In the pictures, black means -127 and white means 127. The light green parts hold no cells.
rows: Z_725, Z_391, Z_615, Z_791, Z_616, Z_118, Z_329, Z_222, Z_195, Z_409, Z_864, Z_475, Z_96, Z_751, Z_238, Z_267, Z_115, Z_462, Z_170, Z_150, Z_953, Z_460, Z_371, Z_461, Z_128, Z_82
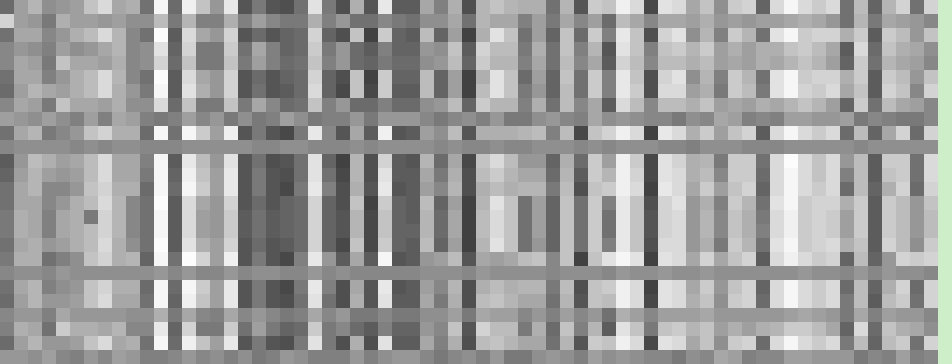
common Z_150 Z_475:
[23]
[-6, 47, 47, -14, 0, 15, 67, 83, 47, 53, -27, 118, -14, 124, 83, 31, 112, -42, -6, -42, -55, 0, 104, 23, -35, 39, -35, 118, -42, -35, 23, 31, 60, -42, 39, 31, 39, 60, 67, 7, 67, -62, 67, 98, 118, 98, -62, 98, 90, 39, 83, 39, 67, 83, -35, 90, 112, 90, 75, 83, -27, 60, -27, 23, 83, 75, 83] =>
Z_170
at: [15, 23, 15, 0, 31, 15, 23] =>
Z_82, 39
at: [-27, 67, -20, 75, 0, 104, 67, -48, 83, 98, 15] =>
Z_615, 40
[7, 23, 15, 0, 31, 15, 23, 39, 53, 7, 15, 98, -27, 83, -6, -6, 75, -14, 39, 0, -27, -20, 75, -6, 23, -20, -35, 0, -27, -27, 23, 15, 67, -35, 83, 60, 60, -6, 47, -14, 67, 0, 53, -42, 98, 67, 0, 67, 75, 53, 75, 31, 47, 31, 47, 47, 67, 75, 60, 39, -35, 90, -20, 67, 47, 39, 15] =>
Z_791
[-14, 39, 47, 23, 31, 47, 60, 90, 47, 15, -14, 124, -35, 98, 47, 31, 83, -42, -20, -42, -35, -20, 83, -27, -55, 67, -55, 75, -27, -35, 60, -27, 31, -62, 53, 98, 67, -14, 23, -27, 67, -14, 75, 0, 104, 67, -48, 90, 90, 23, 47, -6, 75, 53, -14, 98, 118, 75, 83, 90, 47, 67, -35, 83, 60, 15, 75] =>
Z_462

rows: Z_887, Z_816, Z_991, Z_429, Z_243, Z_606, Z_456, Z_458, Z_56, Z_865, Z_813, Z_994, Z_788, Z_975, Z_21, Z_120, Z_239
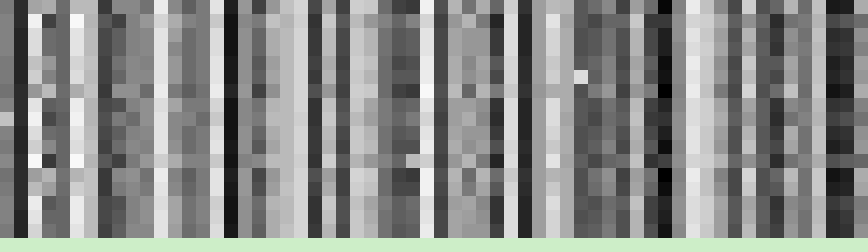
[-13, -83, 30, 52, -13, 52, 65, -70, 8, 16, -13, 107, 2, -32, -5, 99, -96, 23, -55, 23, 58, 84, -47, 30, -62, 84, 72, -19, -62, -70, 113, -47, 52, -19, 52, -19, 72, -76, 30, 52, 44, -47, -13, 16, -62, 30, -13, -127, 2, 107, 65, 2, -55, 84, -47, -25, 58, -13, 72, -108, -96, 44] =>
Z_788
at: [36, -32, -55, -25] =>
Z_994, 41
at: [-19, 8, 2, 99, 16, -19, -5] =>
Z_813, 9
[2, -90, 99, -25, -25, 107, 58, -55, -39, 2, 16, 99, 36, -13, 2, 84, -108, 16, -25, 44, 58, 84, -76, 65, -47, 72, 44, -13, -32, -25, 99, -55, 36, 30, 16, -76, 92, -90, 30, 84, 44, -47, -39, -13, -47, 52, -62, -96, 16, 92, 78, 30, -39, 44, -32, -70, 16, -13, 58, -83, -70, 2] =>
Z_120

